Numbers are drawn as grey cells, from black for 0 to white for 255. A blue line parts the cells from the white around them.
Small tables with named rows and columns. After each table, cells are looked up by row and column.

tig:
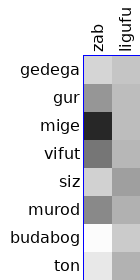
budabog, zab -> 252
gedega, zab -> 213
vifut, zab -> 118
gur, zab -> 150
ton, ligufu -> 178
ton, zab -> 232
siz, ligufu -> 159
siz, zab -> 209
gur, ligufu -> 189
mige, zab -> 39
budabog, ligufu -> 203
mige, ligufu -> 189
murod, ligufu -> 177
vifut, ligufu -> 183
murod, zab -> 137
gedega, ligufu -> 197

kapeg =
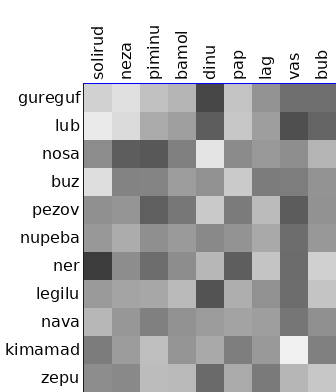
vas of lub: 79
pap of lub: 199
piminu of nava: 128
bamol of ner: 141
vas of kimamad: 240
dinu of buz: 145
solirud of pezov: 144
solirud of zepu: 141
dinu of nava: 155

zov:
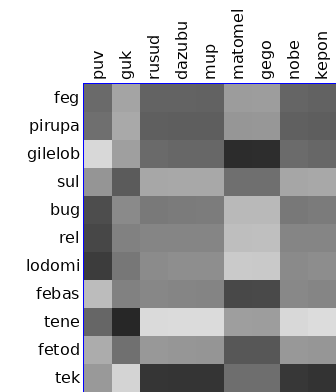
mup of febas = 132
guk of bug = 138
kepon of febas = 133
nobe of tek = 55
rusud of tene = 218
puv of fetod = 172
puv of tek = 153
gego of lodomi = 201
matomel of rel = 190
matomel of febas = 72
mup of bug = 124
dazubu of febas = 133

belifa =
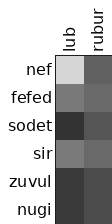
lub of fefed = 121
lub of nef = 214
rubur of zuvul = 76
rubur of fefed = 105
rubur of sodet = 85
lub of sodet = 51
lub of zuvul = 58
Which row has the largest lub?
nef

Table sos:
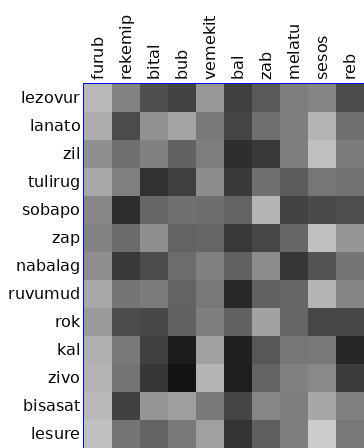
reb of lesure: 120
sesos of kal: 120
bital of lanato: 144
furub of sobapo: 135
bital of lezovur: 79
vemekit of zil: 125

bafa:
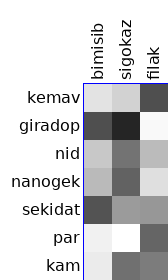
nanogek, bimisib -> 186
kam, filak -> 124
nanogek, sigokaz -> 98
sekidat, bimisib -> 83
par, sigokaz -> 255
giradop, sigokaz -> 37
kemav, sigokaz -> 210
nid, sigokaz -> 115
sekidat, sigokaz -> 155
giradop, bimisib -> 79
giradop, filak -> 249
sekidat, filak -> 151

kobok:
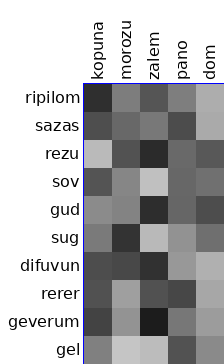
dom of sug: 111
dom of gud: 77
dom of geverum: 156
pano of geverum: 119
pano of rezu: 105
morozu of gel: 197
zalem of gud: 45
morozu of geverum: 147
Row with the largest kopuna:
rezu

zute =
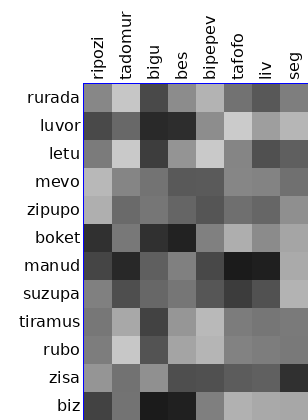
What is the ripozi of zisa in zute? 149
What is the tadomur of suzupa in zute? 78
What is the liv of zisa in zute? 96
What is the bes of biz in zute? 32
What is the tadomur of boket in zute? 120
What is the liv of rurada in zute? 88
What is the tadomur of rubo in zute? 199
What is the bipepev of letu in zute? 201
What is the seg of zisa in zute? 48
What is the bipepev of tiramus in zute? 185
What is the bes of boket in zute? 34
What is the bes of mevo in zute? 89
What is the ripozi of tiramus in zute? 119
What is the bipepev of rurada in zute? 179
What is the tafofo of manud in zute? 27
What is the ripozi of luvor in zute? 73

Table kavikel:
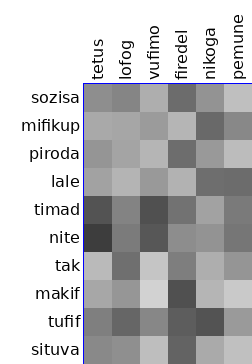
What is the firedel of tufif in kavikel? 93
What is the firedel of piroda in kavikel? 109
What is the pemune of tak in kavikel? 149
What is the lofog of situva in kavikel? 143
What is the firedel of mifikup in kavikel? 181
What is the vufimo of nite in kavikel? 87
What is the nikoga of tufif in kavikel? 83
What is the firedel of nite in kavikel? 141
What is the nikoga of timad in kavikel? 162
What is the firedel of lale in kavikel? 178
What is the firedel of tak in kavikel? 126
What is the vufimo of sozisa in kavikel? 174
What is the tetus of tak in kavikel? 186

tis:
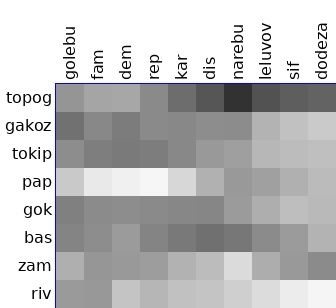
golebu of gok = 128
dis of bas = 112
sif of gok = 190
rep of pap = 246
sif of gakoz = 193
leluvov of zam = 173
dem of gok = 141
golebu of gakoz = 113
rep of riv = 182
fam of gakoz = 136
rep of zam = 157
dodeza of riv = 245
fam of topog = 165
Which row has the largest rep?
pap

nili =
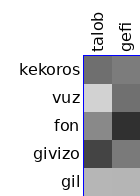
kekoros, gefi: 124
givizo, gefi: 122
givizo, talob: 68
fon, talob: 137
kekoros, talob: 111
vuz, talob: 210

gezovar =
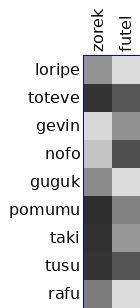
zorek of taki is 49
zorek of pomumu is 45
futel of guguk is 220
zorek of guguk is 139
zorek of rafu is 125
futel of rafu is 219
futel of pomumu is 129
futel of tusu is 84
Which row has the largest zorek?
gevin

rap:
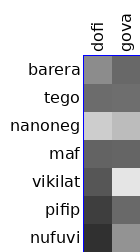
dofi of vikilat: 86
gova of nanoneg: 188
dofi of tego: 108
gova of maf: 101
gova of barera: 104
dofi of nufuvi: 48
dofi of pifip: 62
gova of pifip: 105
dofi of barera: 140
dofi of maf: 99
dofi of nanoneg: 205
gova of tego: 110
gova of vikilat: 229
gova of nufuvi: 147
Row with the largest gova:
vikilat

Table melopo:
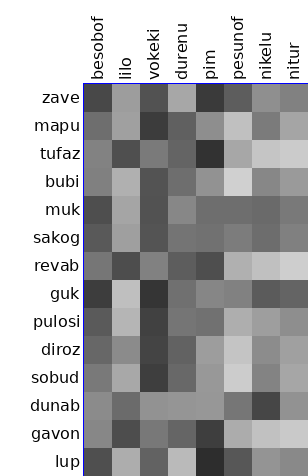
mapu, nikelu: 123
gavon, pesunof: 172
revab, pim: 78
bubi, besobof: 128
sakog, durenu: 116
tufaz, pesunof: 167
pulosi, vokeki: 65
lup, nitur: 137
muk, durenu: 135
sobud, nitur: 166
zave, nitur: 129
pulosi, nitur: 142
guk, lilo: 191
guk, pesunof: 129
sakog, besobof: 89
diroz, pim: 157
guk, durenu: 112
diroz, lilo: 139
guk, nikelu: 91
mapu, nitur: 165

